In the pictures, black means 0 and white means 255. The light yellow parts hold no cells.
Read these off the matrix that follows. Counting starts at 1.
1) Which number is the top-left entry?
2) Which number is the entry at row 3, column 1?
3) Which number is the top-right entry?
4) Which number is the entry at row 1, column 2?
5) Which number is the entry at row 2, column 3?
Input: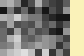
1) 162
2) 176
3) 92
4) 176
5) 52

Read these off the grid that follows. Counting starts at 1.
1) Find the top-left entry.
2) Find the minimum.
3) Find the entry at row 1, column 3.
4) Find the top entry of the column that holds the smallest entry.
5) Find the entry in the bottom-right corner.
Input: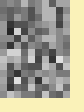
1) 122
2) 38
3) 122
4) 138
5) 165

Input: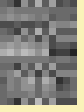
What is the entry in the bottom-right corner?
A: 76
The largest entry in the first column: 173
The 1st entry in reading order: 106
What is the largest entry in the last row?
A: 186
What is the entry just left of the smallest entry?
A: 64
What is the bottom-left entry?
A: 106
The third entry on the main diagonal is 132
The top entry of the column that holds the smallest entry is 76
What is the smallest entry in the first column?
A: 76
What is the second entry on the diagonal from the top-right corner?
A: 106
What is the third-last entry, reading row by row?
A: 76
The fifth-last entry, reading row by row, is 92
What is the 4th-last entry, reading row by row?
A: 159
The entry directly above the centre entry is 132
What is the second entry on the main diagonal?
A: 132
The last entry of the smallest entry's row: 35
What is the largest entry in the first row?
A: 173
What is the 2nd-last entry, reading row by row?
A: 76
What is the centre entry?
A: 145
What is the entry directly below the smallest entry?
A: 106
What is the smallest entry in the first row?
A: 50
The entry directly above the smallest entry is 76
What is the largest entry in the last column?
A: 145
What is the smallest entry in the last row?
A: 50
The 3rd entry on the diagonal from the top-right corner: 106

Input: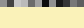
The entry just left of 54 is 25
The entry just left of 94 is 120

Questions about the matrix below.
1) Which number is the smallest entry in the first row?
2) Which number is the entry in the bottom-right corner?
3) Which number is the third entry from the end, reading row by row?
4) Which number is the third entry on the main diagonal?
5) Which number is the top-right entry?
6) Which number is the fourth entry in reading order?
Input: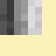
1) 57
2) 209
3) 153
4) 138
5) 221
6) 153

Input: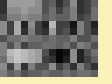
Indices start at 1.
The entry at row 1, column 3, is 156
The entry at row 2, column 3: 140
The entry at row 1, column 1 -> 49
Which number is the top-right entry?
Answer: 96
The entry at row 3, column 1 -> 65
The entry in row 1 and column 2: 156
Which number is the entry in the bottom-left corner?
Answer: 126
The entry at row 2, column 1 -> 49
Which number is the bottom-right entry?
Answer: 96

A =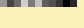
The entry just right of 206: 122
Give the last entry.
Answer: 39
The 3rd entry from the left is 106
